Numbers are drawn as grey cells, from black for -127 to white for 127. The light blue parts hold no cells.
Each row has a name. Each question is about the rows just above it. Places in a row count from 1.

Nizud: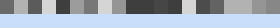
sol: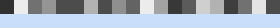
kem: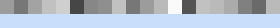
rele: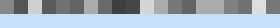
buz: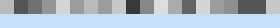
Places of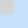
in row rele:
11
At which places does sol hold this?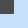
5 6 8 20
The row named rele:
[  7 -43  79 -36 -14 -28  43 -21 -65 -57  85  43  -8 -28  43  43   0 -14
  93  -8]
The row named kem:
[ 28  -8  35  65  79 -57   7  15  65  -8  28  58 122 -43  65  58  43   0
 -21  58]
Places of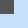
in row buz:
2 18 19
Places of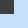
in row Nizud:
5 10 11 13

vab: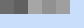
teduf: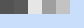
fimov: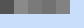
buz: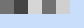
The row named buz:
[-13 -59  86 -13  80]
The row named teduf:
[-44 -37 102  31  67]
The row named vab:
[-19 -31  38  17  31]
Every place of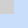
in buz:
5
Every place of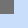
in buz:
1 4

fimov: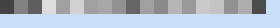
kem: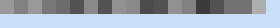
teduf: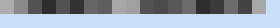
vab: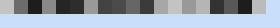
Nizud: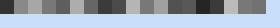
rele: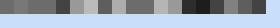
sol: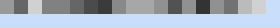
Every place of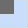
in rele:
1 3 4 10 11
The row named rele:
[-19  -7 -19 -19 -60  25  59 -33  45 -19 -19  53  25 -82 -98 -60   1 -33
 -60]
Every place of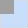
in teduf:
10
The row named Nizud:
[-76   9  39  -7 -33  45 -25 -68 -52  53  -7  32 -45 -39 -90 -68  59  -7
 -13]
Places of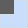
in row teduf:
8

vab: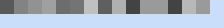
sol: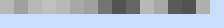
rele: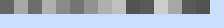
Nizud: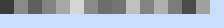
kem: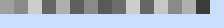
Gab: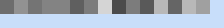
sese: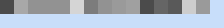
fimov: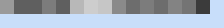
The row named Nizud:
[-68  10 -32   3  40  85  10 -18 -11  64   3  48  -3 -52  32]
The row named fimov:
[ 26 -32 -32  -3 -32  56  77  70  10 -18  -3 -18   3 -11 -68]
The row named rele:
[-26  40 -18  48  10 -11  18  48  64 -45 -38  77  40 -38 -45]
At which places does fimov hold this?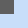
2 3 5

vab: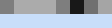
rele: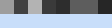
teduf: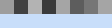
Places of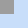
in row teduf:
1
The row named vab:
[  -1   43   43   43   -1 -103  -15   37]
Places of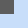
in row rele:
6 7
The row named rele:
[ 29 -62  51 -69 -82 -34 -34 -89]
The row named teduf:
[ 29 -62  51 -69  37 -34  -9  37]
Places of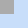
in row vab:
2 3 4

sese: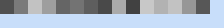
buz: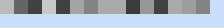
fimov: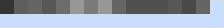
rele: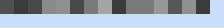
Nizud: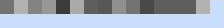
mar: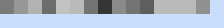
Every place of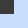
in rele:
2 9 15
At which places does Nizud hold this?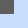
7 12 13 14
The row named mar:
[ -5  23  50 -19  66  58 -12 -74  10 -12 -33  58  58  58  16]
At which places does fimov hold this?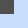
10 11 12
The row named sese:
[-47  -5  66  30 -26 -12 -33 -54  42 -62  72  50  66  23 -40]
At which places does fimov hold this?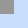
6 8

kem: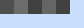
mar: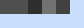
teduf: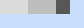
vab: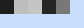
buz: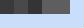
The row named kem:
[-48 -19 -62 -26 -62]
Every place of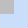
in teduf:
3 4
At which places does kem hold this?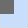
2
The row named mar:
[-48 -48 -81 -13 -62]
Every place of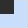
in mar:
3
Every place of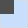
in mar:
1 2

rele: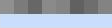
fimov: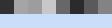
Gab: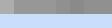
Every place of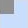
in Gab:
5 7 8
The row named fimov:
[-78  37  29  72 -24 -84 -37   3]
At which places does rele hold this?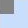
5 8
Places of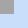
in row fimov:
2
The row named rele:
[ 16  -4 -24  10   3 -30 -17   3]
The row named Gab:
[45 23 23 23 16 10 16 16]

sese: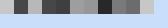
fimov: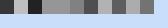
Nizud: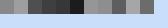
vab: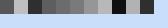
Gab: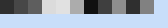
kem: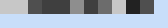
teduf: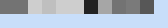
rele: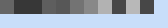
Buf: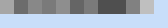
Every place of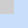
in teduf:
3 5 6
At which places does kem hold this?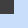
4 5 7
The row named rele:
[-26 -72 -72 -33 -40 -12   8  50 -56  56 -56]
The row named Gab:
[ -80  -56  -33   91   97   44 -111  -64   14  -80    1]
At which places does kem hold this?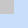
1 2 9

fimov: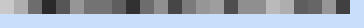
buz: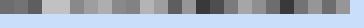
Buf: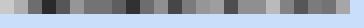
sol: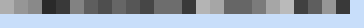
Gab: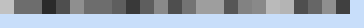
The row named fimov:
[ 73  46 -18 -85 -41  22 -12 -12 -33 -78 -18  15 -57  -4  22  30 -49  15
  15  58  46 -33 -25  22 -63]
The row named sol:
[ 46  22   9 -85 -70   2 -33 -49 -25 -41 -57 -18 -18 -70  52  38 -25 -25
  -4  38  58 -63 -33  22 -70]
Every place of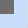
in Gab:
2 3 7 8
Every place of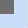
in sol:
12 13

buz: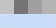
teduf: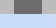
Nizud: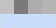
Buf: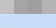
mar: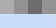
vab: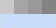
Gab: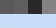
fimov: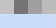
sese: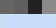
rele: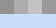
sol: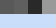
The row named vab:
[74 37 25  3]
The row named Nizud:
[66 -5 44 52]
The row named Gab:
[-38 -32 -86   3]
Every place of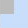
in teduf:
1 4
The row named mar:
[ 44  18 -19  18]

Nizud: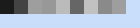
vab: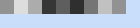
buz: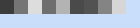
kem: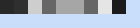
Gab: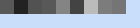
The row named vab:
[ 18  93  44 -73 -33 -80 -10  65  18]
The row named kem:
[ -87  -80   78  -25   38   38  -25  101 -100]

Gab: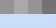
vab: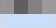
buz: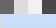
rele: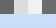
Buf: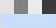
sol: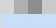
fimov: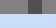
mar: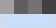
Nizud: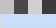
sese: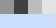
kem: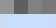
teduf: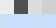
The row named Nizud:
[ 66 -54  80 -68]
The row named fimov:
[  1   1 -47   1]
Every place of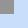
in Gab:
1 3
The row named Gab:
[ 20  41  20 -12]
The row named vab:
[ 20 -32   1  26]
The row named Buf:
[ 99   1 107 -68]
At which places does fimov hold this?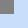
1 2 4

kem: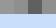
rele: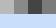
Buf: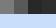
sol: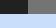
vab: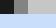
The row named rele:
[ 57   9 -59  -4]
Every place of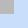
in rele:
1
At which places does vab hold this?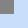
2
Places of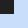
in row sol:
1 2
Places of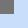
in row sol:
3 4

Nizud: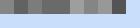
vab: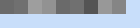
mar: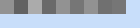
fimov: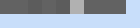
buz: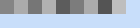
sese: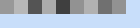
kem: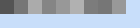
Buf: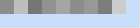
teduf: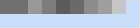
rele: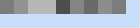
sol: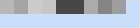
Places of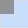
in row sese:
6 9
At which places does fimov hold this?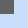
1 2 4 7 8 9
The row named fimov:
[-29 -29 -35 -29 -35  49 -29 -29 -29]
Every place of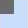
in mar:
4
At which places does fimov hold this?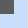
3 5

